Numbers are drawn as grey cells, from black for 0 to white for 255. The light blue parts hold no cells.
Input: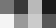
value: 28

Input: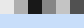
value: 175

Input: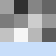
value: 153

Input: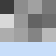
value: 109

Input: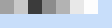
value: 59

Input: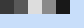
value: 56
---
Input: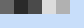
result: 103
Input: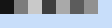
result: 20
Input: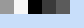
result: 153
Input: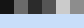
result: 20
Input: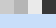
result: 203
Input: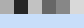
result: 174
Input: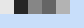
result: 231
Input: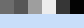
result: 108
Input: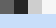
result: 97
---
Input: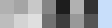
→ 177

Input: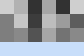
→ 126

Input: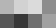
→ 181

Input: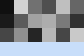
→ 26

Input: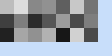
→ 63

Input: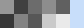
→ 151
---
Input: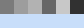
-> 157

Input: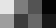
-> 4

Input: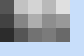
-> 44

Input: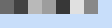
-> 185

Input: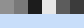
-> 121

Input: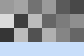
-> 188
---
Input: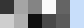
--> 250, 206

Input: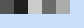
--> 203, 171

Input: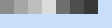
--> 219, 189

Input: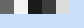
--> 243, 219

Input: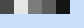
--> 229, 124

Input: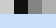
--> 204, 175

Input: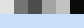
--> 226, 194
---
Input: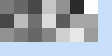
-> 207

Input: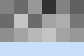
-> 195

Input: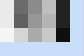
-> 171

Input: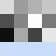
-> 168

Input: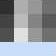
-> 224

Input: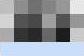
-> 103
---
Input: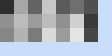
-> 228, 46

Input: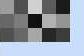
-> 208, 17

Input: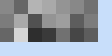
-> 213, 46

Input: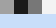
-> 243, 26

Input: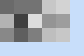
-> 221, 64

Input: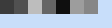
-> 189, 15

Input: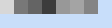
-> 215, 60
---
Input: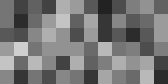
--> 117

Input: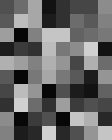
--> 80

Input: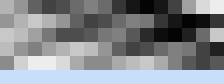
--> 179

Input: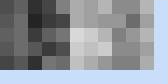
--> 78

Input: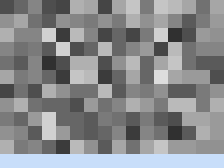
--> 78
